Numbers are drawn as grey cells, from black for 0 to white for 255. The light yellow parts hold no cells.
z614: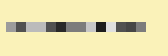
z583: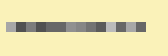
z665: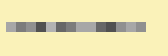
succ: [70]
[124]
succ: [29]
[223]
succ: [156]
[81]
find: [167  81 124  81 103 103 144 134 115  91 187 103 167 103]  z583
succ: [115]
[91]
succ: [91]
[187]
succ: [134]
[115]

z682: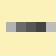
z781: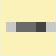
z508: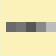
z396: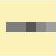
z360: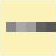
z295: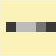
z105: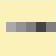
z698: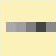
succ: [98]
[87]
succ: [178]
[107]
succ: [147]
[126]

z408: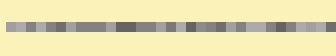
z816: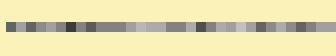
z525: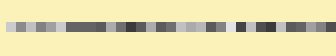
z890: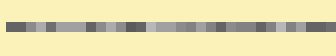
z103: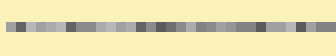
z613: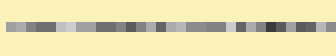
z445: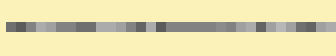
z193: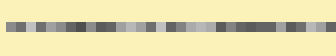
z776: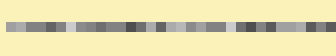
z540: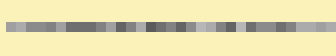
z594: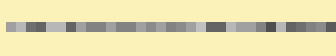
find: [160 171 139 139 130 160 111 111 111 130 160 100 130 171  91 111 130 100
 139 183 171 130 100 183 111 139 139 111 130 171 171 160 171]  z540
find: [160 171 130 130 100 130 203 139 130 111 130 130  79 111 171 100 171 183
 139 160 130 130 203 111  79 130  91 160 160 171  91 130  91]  z776
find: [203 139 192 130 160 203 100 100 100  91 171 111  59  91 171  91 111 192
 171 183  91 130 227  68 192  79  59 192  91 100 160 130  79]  z525
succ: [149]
[130]
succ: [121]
[171]
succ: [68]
[192]

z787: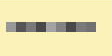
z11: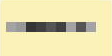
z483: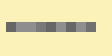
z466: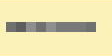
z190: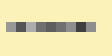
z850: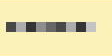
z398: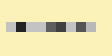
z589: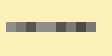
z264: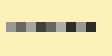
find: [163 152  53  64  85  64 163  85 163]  z11
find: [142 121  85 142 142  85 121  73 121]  z589
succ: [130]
[73]

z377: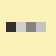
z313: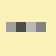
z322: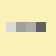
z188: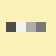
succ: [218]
[160]
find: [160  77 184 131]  z313
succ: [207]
[131]
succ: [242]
[172]
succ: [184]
[131]
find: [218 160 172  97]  z322

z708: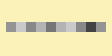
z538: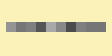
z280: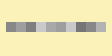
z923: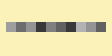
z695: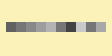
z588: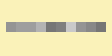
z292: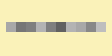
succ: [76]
[127]
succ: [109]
[148]
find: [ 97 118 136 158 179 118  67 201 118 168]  z695

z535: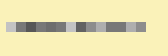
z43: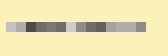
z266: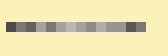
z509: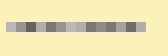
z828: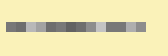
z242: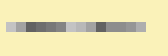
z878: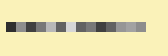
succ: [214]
[98]
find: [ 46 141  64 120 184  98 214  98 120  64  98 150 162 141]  z878
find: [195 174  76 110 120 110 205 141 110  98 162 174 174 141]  z43
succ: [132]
[195]

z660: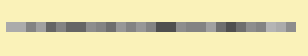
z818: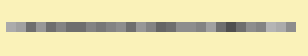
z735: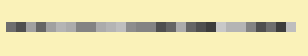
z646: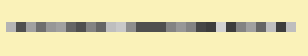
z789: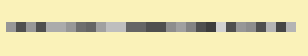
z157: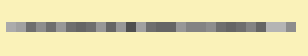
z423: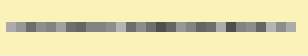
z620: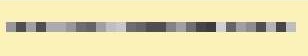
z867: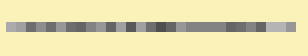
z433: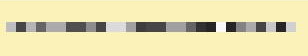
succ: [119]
[131]
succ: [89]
[160]

